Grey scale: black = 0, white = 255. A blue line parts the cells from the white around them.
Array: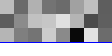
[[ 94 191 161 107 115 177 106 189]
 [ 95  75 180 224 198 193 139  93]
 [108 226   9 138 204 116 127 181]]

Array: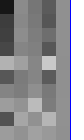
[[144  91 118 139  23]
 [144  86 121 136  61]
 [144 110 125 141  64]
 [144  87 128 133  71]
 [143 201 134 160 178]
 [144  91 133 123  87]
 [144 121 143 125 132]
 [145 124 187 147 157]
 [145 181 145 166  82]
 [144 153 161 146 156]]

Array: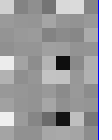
[[134 219 217 116 143 131 209]
 [153 147 149 165 149 150 154]
 [171 135 139 131 155 153 148]
 [148 147 158 160 149 149 144]
 [175 138  14 180 141 163 236]
 [177 152 194 195 150 143 178]
 [140 153 139 153 147 150 152]
 [149 151 144 166 147 149 161]
 [120 191  19 107 134 155 239]
 [141 165 169 167 145 145 164]]

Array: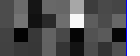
[[ 69  73  60 167 102 104  21 107  76]
 [103  75  93 248 110  41  17 116  76]
 [  6  90  82   5  72  99  56   2  66]
 [ 79  50  76  19  52  98  55  57  65]]

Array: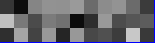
[[ 59 107 147 140 107 154 145 146 133  13  54]
 [ 92  86  76 153  46  12 113 123  75 121 192]
 [ 57 200  60  80  72 152  37 152  67 164  47]]

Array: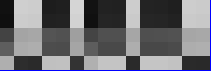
[[203 205  31  34  35 205  33  34  18 213  31  29 205 207  17]
 [200 202  34  37  38 202  36  37  16 210  34  33 202 204  15]
 [168 166  82  80  79 166  80  80  68 159  81  84 167 164  67]
 [175 173  75  72  72 174  73  73  93 165  76  77 174 171  94]
 [ 41  42 194 197 197  42 196 196 176  51 193 192  42  45 175]]

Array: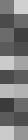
[[208 123]
 [106  75]
 [ 63 107]
 [ 77  91]
 [164 203]
 [ 92  75]
 [179 187]
 [106  59]
 [ 77  91]
 [150 203]]
